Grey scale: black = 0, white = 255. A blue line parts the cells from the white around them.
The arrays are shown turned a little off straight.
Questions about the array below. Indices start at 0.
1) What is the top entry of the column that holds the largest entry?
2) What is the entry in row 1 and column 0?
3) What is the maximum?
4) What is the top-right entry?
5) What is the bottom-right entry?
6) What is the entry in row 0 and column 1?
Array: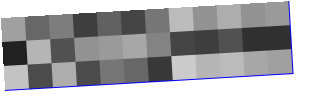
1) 187
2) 33
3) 203
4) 154
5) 160
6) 103

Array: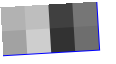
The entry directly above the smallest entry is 64
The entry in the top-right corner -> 118
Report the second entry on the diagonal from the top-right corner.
50

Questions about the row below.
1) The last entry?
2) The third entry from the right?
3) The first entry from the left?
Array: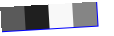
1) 133
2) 31
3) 90
